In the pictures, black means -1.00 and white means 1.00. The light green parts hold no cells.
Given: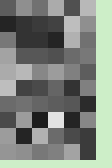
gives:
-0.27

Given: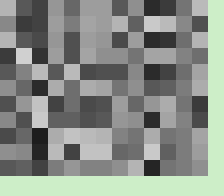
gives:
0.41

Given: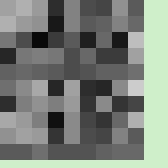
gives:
0.26

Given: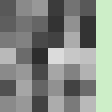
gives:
-0.31

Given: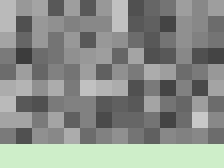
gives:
0.46

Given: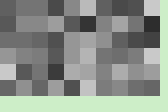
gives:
-0.25

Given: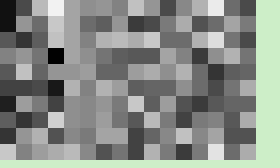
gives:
-0.87

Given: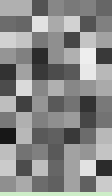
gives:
0.38
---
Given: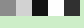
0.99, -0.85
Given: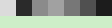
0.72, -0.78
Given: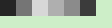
0.69, -0.71
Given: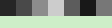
0.60, -0.81
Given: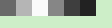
0.96, -0.73
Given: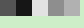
0.77, -0.83
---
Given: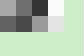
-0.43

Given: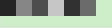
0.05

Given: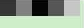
0.01

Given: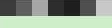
-0.26

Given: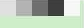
0.40

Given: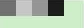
0.55

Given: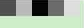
0.46
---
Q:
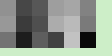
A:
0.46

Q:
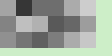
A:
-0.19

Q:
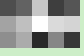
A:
0.71

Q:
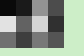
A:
0.66

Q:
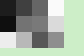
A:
-0.05

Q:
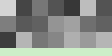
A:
-0.13

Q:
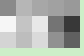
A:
-0.09

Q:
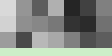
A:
-0.66
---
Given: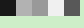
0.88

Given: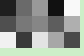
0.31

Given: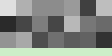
-0.23

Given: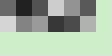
-0.41

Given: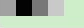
-0.06

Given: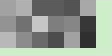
0.27

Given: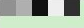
0.87

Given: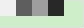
0.24
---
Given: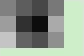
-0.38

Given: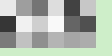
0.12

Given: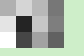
0.27

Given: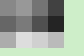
0.63

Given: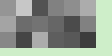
0.35

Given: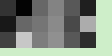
-0.02

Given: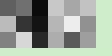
-0.69

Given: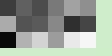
0.65

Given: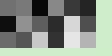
0.57
